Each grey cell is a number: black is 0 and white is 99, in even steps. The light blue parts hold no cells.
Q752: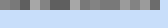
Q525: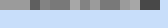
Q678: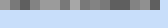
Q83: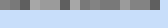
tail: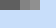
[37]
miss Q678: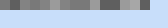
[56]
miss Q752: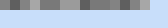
[42]

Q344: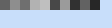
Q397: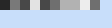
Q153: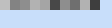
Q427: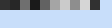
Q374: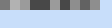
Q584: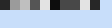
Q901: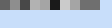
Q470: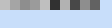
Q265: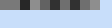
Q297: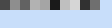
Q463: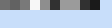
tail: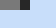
[55 38 19 43 19 43 55]
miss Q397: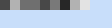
[92]
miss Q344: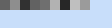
[28]
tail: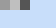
[88  5 28 28 88 15]
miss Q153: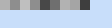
[51]
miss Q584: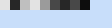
[33]
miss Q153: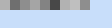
[24]

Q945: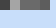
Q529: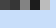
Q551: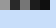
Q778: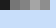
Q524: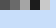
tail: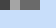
[36]
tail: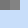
[64 55]
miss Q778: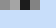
[46]
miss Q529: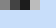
[21]
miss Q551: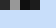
[46]
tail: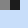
[73]

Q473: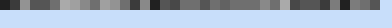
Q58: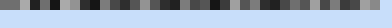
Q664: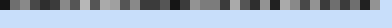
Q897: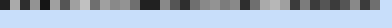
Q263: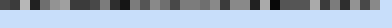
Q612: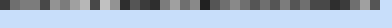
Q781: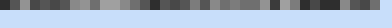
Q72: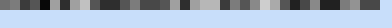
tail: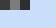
[57 28 53]
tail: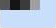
[33 48 18 13 28 43 33 62 28 48 23 28 62 53]
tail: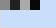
[33 33 33 66 23 48 18 57 28 53]
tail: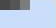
[33 53 43 48 43 43 57 23 62 48 18 28 18 18 53 33 28 43]
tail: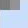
[28 28]
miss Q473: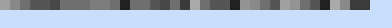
[38]

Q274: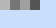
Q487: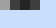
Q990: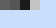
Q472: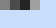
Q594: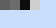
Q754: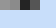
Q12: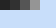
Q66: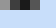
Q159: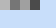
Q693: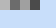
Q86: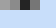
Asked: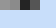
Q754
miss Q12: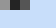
[19]
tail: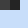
[24]
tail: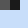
[76]
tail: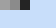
[46]

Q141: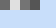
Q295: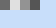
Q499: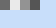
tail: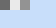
[33]
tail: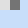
[33]
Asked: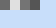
Q141

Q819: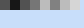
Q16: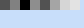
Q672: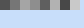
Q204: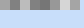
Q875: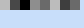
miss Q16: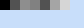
[88]
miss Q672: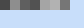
[78]
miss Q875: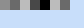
[24]
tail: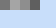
[69 28 78]
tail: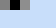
[32 64 83 88]
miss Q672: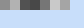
[37]
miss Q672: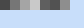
[69]

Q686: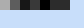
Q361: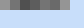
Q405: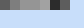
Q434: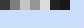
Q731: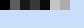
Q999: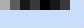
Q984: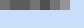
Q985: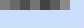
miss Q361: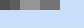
[41]
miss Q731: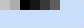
[4]
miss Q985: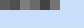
[54]
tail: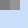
[58 63 17 36]

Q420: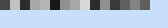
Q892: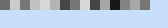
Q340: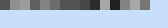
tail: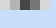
[27 65  9 51 65 46]
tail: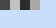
[70  9 56 65 84 17 56 22 37 51 37]
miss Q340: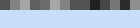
[61]
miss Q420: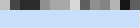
[22]
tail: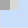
[17 56 22 37 51 37]
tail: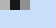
[65 84 17 56 22 37 51 37]

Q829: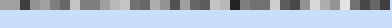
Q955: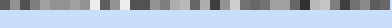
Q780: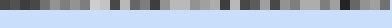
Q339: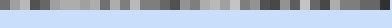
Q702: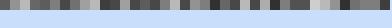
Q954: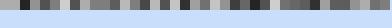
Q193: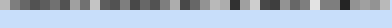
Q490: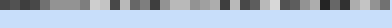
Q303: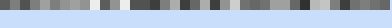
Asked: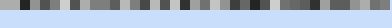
Q954
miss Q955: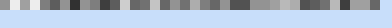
[53]
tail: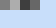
[67 24 57 80 44 40 44 62 62 40 19 72 76 49 24 44 49 44 40]
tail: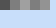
[62 57 92 36 57 92 32 32 24 49 67 24 40 67 24 57 80 44 40 44 62 62 40 19
 72 76 49 24 44 49 44 40]
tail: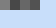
[49 67 28 40 57 72 67 19 62 80 28 24 57 40 49 88 49 49 14 57 62 57 72]

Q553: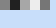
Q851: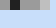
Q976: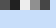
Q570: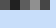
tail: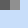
[27]
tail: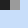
[60 74]
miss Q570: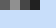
[31]
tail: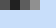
[27]
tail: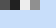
[27]
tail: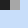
[92 46]

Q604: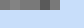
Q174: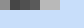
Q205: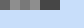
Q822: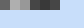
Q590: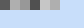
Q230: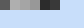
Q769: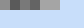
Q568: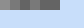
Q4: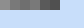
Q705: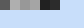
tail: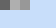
[27 22 27]
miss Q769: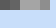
[47]
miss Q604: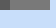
[51]
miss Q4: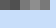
[43]
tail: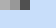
[77 68]

